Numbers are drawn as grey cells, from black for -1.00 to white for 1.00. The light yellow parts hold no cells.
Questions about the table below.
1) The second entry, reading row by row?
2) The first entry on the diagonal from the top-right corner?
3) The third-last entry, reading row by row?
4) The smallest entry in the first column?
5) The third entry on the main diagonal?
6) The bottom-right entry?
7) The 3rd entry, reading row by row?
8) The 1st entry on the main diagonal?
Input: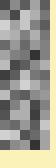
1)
0.09
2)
-0.27
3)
0.19
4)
-0.51
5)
0.55
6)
0.28
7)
-0.27
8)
-0.43

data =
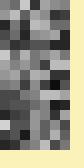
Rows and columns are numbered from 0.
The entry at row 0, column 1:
-0.15
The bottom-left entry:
-0.70
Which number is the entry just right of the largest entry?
-0.35
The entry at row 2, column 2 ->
-0.60
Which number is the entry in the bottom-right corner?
-0.07
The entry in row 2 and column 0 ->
-0.70
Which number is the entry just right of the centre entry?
0.28
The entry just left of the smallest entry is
-0.51
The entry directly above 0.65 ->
-0.70
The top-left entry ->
0.02
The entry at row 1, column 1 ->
0.47
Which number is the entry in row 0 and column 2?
0.57
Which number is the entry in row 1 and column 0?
0.18
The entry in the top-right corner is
0.02
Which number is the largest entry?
0.65
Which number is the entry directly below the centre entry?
0.10
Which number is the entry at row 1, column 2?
-0.25
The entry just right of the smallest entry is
-0.35
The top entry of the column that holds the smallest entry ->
0.10
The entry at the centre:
0.37
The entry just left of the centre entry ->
-0.25

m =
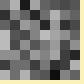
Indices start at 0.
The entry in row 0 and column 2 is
-0.80
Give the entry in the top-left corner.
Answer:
-0.06
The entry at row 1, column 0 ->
-0.62
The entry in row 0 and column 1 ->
0.39
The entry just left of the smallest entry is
-0.33
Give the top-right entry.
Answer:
-0.33
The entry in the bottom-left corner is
0.39
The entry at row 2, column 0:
-0.23
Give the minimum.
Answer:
-0.89

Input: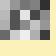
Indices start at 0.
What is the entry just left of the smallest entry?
0.01
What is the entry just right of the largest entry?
0.37
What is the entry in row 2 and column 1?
-0.35
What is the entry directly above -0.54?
0.18
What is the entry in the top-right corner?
-0.62
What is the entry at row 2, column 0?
0.37

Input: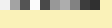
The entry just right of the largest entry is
-0.43
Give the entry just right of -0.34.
0.97

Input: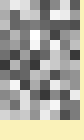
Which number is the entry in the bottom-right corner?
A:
-0.03
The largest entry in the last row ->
0.84
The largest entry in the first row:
0.84
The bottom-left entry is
0.66
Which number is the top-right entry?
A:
-0.29
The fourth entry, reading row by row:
0.24
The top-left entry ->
0.50
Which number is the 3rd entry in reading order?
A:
0.75
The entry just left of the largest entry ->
-0.03
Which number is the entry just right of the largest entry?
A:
0.24
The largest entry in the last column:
0.84
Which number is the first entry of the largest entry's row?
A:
-0.12
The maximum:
1.00
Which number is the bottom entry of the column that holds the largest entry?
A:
0.15
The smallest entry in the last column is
-0.56
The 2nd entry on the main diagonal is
-0.20

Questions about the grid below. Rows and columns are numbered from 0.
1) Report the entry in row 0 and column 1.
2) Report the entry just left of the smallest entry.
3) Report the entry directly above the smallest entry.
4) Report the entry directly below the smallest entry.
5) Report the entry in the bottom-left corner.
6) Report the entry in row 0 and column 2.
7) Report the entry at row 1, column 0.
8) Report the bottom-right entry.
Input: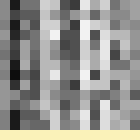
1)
-0.80
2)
0.00
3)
-0.80
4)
-0.62
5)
0.00
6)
-0.10
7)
0.08
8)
-0.19
